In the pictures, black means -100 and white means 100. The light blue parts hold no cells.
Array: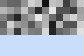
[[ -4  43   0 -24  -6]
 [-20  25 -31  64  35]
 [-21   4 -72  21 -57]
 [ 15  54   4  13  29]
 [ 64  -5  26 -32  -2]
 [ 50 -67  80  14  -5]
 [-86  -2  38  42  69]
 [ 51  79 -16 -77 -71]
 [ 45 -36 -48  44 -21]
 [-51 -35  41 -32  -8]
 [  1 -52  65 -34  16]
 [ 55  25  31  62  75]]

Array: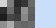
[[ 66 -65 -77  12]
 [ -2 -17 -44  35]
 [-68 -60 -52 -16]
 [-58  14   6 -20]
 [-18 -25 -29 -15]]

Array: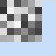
[[-40 -61  80   4  73  36]
 [ 70  90 -41  70 -41  40]
 [-34  71  50  92 -13  71]
 [  7  66 -37 -54  13 -19]
 [ 33  22  87   1 -31  10]
 [ 71 -54  21 -34 -48  34]]

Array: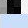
[[ 24  17]
 [-93 -90]
 [-82 -97]
 [ 90  92]]

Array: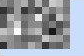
[[ 10 -59 -31 -30  51  20 -61]
 [ -8 -31  43  17  35  13  11]
 [ 22  22  23  63  99  -3   0]
 [ 37 -56  -4 -17   2 -25  -7]
 [-22 -26   5   8  30 -19  36]
 [ 42 -43  81   9  46 -14  10]
 [-16  31  -9 -22 -28  54 -56]
 [ 58  -4 -44  -2 -81  29 -17]
 [ 47  19  53 -37 -18  25 -24]
 [  0  -6  13 -14  32  -9   7]]

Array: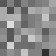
[[-32  33  35  -9   7  15 -22  -7]
 [  0 -39  38  73 -32 -32  63  14]
 [-30  19  41  11   3  31 -14   2]
 [  2 -29 -14 -22  32 -13 -13  53]
 [-13  36  -2  -3  24  57 -16   2]
 [ -3  26   4   8  12  33   0   2]
 [  3  36  54  25 -27  -4  13 -62]
 [ 30  17  -2  19   5  18  21   1]]
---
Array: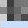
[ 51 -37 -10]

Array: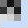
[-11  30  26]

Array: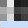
[ -4  51 -69]

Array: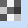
[-20 -22  48]

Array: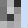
[-4 57 32]

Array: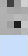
[36 32 46 57]

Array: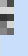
[34 72]

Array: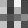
[ 41 -57 -15 -38]

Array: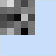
[ 42 -12 -91 -30  -8]
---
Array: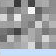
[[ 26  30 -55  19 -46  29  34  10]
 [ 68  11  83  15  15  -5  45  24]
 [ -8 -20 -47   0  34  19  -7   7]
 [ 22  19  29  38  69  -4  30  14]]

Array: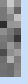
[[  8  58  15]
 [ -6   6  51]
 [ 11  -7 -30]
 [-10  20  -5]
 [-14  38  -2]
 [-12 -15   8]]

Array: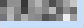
[[-38  13  14 -58  17  41   2 -38  -8  27  54]
 [ -8  43  -4  35  11   7 -35 -20   3  87  23]]

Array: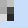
[[ 37  51]
 [ 71 -68]]

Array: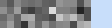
[[ -8 -30   6 -10 -15  -9 -24 -27  17   8   8 -36  11]
 [-17   6 -21  31  35 -24 -28 -43  55  27  49   6 -38]]

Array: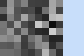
[[-55  15 -25   1 -50 -51 -53  30   7]
 [-64   1 -33  30 -25 -53 -70  44  52]
 [-10  17 -40   7 -49 -67 -70  61   7]
 [-29 -32 -12 -54 -30   7  15 -64 -35]]
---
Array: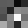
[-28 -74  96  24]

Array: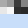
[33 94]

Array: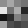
[ 11  -9   2 -39]

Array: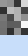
[18 48 40 93]

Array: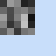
[-55 -41   0  51   0]

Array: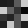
[-78 -22 -33 -76]

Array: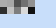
[35 52]

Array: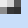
[ 85 -57]
